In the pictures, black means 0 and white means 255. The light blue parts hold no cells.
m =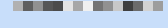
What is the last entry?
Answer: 157
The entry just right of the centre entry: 116
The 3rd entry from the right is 107
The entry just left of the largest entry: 167

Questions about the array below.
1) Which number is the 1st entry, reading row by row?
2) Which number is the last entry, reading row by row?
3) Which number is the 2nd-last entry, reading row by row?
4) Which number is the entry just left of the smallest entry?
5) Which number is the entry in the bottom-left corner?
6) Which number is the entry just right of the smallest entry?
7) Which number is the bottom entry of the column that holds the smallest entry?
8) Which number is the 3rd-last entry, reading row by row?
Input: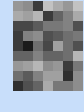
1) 151
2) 141
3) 120
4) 59
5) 47
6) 111
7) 80
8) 120

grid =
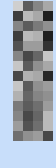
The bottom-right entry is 72
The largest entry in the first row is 207
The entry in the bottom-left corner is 111
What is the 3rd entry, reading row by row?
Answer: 133
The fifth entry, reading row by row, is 61
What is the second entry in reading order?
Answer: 92
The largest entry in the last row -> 156
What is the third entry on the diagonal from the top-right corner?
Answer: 92
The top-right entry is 168
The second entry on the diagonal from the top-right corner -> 168
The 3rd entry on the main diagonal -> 122

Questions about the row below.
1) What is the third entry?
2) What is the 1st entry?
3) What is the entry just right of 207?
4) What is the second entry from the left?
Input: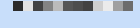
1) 66
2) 43
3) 235
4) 226

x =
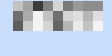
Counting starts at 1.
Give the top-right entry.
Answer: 141
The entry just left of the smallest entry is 162
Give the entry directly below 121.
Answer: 212
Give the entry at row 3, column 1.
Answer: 93
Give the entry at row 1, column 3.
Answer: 59
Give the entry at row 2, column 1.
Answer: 111
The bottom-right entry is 243
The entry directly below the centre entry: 102

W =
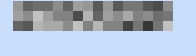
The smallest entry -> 55
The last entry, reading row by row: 193
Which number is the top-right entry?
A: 140
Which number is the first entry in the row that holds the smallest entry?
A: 100
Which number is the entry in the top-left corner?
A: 150
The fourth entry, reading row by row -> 109
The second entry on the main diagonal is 140
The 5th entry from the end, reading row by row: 67
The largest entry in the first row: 159
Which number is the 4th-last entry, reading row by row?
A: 118
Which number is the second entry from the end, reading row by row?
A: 118

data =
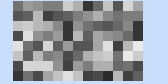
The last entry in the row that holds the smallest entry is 96
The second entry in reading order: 155
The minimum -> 42
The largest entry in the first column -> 224
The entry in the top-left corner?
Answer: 114
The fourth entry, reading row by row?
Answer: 125
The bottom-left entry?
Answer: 53
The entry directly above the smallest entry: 175
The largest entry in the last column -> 233
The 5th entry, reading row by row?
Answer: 125
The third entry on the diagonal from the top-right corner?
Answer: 105
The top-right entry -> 165
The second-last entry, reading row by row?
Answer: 64
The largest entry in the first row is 213
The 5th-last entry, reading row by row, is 74
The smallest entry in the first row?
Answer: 53
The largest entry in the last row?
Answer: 224

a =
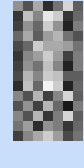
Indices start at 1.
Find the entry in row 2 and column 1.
54
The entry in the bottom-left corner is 64
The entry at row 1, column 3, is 169
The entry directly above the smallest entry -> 213
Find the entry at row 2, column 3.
134
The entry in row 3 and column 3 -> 104
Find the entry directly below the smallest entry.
213
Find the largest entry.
243
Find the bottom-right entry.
115
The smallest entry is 25
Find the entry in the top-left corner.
146
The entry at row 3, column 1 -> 64
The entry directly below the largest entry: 64
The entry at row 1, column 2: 82
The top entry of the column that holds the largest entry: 44
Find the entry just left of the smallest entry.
104
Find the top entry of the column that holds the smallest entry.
213

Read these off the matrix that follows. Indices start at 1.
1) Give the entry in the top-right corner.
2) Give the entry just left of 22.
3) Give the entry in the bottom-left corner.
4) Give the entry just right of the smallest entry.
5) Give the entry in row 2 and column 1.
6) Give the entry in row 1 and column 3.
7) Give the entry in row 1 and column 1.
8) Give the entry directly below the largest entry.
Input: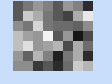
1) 44
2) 151
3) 141
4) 76
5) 88
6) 151
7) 88
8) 161

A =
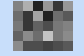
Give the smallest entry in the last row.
66
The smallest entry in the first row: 33
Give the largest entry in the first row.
175
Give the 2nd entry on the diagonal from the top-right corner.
109
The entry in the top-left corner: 130
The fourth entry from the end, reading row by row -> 77
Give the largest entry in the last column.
151
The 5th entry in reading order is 54
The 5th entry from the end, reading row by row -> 77
